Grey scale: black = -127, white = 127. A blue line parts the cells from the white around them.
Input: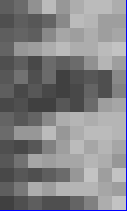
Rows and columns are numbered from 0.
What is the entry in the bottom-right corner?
67
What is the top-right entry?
45
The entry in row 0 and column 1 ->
-20
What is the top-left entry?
-33
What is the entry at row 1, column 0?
-48
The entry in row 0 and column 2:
17
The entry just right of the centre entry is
-55
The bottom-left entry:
-63
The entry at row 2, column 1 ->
-27
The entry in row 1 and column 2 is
-40
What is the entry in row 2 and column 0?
-33
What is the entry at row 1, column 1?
-33

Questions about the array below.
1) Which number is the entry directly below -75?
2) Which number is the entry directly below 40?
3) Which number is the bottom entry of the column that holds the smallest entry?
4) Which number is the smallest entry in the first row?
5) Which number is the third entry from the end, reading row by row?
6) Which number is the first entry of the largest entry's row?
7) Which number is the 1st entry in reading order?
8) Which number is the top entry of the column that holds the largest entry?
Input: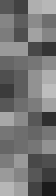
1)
11
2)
-9
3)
-100
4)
-61
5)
34
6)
-68
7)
-40
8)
55

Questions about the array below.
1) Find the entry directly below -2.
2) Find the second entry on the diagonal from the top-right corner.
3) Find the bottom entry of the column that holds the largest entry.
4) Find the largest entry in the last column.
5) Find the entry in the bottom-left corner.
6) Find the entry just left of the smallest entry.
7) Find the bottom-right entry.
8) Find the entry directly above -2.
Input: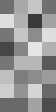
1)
19
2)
-69
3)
35
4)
94
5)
-23
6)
49
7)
-51
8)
55

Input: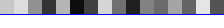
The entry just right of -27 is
101
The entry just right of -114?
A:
-63

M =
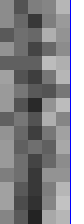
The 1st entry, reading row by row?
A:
12
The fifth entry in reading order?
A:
54
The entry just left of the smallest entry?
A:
-38
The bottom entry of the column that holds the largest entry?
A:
54
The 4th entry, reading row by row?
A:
5
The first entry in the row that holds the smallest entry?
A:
5
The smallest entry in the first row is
-44
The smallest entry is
-92
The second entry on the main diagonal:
-23
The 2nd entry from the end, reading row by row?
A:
40
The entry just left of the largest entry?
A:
5
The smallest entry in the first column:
-38
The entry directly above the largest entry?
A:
54
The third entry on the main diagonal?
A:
-23
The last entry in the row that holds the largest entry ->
66

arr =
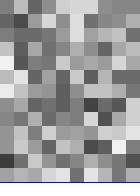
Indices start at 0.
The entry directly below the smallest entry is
33
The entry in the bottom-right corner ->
47
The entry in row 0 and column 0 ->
-2
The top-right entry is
6
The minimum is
-67
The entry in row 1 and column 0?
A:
-26
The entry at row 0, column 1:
59
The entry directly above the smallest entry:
20
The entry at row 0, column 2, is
-26
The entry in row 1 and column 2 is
27
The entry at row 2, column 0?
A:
-2
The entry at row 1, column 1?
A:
-52
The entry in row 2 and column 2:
-20
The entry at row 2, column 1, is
-20
